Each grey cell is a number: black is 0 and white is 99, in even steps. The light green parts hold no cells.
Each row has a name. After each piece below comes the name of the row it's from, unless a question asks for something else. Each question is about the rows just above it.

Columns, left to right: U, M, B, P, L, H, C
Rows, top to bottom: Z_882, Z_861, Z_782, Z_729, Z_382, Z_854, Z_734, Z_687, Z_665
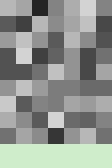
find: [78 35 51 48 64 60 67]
Z_734
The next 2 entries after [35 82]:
[41 38]
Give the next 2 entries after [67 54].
[35 82]
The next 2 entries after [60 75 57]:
[35 71]
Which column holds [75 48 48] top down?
P

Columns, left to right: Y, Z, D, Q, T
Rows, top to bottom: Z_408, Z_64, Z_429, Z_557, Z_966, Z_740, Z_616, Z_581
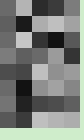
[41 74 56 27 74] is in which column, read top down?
D
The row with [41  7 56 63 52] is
Z_740
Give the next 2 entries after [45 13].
[27 30]

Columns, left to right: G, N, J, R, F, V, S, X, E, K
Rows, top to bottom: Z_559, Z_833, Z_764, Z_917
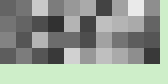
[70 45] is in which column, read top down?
X
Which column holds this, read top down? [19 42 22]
R
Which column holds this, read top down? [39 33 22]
K
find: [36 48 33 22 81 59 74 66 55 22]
Z_917
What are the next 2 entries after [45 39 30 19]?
[70 26]
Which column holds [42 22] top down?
R
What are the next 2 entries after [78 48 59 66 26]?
[63 91]

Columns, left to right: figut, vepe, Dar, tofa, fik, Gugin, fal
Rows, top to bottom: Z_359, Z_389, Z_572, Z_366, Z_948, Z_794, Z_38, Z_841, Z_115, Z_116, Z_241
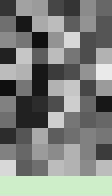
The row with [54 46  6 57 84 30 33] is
Z_572
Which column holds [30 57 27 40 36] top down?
Gugin
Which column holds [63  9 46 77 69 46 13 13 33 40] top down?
vepe
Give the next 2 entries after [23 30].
[57 91]

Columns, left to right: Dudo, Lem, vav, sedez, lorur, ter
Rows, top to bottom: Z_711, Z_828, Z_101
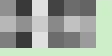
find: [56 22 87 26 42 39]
Z_711
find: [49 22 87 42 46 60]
Z_101
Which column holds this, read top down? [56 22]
Lem
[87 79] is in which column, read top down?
vav
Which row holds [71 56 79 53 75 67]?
Z_828

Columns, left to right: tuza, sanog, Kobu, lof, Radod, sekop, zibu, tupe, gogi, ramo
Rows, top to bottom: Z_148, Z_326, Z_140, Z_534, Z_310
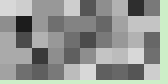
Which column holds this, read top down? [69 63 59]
tupe
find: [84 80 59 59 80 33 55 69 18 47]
Z_148
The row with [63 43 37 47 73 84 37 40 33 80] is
Z_310

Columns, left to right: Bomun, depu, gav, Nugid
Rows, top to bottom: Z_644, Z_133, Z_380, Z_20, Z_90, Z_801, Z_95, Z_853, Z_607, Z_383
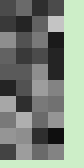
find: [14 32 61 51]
Z_801
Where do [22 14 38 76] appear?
Z_133
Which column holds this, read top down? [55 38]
Bomun
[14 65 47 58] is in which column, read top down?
Bomun
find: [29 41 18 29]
Z_644

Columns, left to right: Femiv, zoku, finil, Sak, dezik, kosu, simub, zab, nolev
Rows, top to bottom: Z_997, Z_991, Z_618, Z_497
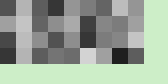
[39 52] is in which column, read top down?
simub
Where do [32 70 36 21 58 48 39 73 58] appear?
Z_997
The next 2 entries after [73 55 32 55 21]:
[48 52]
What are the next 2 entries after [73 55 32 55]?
[21 48]

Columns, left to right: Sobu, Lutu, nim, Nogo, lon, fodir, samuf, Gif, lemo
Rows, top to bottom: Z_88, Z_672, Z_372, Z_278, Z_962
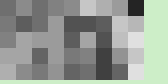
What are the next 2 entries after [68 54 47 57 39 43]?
[25 39]
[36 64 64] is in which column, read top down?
Lutu
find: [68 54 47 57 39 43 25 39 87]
Z_962
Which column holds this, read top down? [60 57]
Nogo

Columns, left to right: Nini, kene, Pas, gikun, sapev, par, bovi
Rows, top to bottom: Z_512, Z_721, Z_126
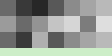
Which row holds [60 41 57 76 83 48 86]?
Z_721
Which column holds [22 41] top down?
kene

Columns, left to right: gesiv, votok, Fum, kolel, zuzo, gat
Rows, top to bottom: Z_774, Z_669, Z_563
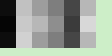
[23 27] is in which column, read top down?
zuzo
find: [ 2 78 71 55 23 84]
Z_669
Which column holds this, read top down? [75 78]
votok
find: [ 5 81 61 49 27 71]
Z_563
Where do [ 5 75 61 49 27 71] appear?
Z_774

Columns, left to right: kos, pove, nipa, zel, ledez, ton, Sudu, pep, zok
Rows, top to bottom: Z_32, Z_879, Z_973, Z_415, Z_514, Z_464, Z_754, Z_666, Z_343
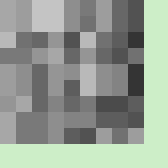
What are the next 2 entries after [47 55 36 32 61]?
[44 61]
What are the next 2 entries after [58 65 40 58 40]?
[32 44]
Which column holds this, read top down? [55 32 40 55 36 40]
ledez
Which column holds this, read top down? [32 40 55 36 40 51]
ledez

